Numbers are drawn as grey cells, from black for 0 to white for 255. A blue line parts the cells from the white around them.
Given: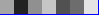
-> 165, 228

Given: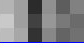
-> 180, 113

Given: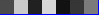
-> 74, 123

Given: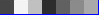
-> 70, 170

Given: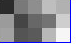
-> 43, 246

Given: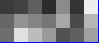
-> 59, 160

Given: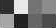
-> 47, 75

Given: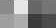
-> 138, 76
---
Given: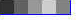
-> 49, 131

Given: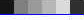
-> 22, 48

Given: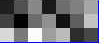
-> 32, 72

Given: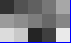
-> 49, 234

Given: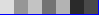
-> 222, 73

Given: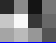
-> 40, 84
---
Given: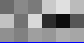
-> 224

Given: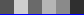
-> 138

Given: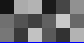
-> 70

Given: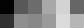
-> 211

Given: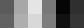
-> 5

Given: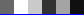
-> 164

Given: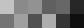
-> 103

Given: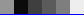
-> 126

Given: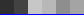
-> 142
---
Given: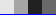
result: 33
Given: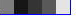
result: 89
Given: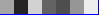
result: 150
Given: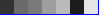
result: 28
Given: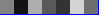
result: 211
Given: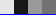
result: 154
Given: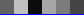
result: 124
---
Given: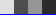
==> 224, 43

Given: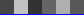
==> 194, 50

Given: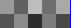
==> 189, 45

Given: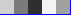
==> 243, 47

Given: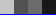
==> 197, 24

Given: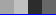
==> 192, 44
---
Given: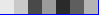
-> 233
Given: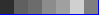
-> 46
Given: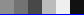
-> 142
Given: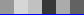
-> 152
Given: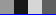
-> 152
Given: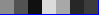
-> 140
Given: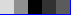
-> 219
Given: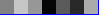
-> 130
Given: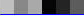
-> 191
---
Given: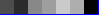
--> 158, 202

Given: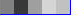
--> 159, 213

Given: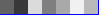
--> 127, 241

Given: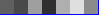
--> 47, 223

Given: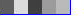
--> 63, 219

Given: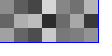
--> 44, 214

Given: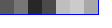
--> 74, 203

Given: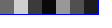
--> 9, 207
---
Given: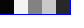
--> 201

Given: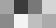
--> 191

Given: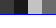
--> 195

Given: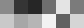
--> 97

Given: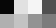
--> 147

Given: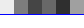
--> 47

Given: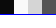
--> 213
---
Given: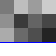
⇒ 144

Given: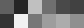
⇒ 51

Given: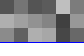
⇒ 175

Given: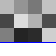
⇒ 70

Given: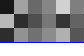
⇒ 184

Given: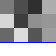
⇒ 214

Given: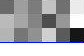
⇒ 186
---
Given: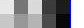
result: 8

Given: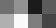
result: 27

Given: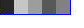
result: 39

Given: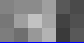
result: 58

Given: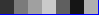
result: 21

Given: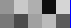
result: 15
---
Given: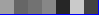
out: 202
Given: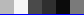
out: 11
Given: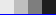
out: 126
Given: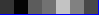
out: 129
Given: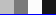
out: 252
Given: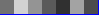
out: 163
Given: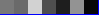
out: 147
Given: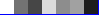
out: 161
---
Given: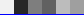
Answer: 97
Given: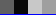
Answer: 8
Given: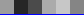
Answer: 171
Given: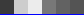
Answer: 120
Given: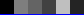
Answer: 65
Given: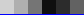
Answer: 15
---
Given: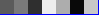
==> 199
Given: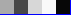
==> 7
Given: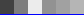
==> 181
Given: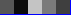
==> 63
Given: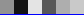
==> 201
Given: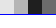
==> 108
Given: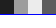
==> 93
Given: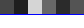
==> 84
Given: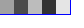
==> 229
